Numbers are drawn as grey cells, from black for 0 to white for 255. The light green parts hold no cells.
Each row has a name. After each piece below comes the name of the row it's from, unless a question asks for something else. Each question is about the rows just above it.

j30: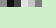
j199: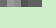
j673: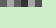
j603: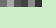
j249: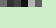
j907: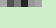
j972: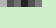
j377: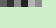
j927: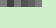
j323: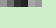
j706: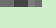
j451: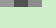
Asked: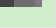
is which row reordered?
j706
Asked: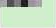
j907
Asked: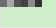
j603

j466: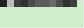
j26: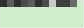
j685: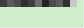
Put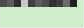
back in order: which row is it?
j685
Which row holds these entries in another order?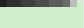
j466
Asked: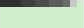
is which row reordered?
j26
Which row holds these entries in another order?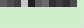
j685

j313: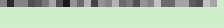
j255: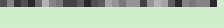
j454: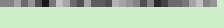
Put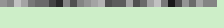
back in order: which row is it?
j454
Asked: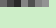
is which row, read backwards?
j454
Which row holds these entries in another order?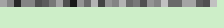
j313

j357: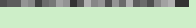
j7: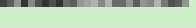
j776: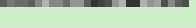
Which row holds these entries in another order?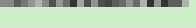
j7
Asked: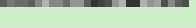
j776
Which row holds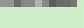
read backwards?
j776
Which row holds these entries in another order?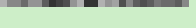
j776
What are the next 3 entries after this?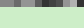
[ 51 177 148]
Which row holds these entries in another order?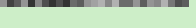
j7

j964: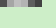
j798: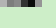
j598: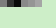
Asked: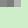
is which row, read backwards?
j798
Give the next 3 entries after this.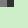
[ 10 137 149]
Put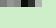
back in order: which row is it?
j798

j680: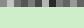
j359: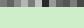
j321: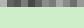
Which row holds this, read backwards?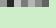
j359
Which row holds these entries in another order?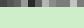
j359
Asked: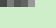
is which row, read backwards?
j359

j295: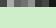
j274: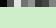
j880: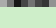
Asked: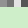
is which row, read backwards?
j274
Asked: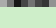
j880
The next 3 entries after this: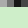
[115  70  54]
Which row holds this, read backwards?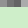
j295
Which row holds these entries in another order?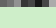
j295

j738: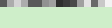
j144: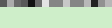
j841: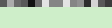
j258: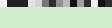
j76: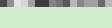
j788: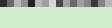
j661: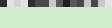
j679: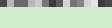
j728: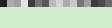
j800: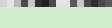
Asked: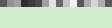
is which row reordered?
j738
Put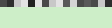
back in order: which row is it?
j661

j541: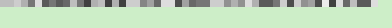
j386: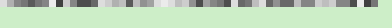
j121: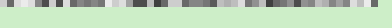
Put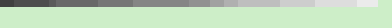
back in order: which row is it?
j121
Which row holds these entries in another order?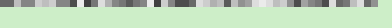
j386

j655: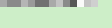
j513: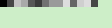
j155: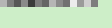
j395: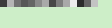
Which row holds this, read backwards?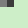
j155
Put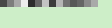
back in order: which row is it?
j395
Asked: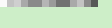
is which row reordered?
j655

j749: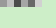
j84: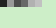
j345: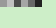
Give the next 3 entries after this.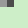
[104 177 193]
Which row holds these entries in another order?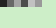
j345
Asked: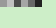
j345

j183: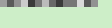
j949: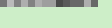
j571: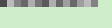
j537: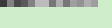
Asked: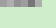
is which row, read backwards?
j537
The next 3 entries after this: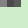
[130 187 187]
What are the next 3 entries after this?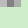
[130 174 158]
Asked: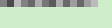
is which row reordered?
j571
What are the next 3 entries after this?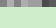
[104 104 174]
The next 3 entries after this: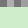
[146 174 158]
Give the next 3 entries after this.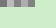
[174 158 158]

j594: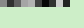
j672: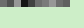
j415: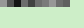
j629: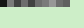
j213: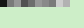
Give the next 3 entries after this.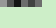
[122 151 109]
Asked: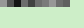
j415
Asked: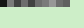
j629
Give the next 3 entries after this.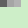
[65  7 49]
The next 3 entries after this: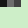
[109 122 151]

